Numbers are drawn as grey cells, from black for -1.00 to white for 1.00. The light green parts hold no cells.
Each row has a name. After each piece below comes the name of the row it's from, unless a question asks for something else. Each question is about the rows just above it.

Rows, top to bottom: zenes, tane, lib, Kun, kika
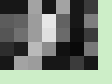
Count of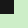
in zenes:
4
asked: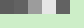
tane
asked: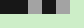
zenes
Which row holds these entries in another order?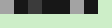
zenes
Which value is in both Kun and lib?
[-0.87]
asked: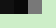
Kun
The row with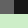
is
tane

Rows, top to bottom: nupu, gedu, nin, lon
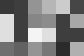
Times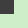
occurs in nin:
3
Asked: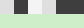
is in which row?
nin

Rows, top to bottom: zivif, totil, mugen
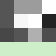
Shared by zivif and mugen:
[-0.33]
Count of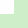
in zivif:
1
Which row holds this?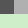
mugen
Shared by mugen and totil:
[-0.33]
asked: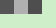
mugen

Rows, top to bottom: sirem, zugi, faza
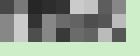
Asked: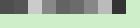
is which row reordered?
zugi
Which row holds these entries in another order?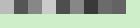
faza
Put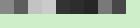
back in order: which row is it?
sirem
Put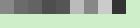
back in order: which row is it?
zugi
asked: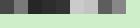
sirem
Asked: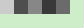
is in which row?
faza

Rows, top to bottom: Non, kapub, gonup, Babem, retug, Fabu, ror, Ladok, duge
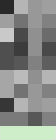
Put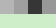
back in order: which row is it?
Ladok
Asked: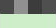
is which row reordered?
Babem
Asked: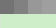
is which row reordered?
kapub
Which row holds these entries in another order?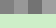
kapub

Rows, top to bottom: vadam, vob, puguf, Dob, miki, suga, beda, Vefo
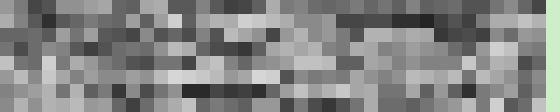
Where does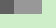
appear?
Vefo
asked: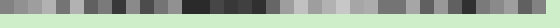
beda
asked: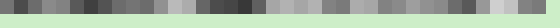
Dob

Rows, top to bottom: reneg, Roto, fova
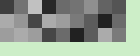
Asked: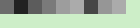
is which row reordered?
Roto
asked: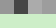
Roto
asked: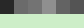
reneg

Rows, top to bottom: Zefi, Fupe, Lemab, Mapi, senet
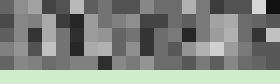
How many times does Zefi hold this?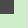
0
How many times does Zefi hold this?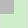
1

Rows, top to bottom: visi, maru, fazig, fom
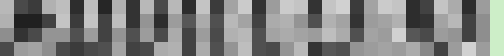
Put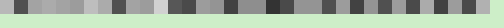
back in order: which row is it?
fazig
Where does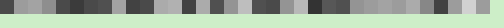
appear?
fom
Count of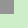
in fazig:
4

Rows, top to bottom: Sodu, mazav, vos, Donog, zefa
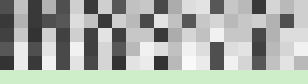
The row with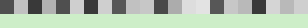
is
Sodu
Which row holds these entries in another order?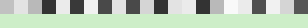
zefa
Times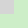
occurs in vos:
1
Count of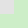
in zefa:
3
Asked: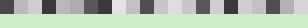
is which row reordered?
Sodu

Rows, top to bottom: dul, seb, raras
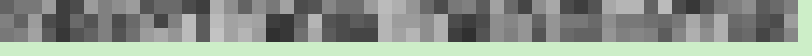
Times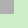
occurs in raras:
3
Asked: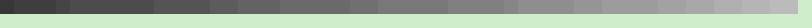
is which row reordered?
seb
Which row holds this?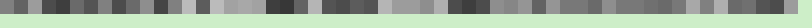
seb
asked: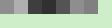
raras

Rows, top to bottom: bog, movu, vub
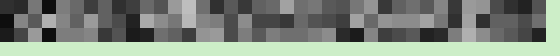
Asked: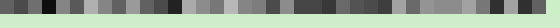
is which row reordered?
movu
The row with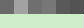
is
bog

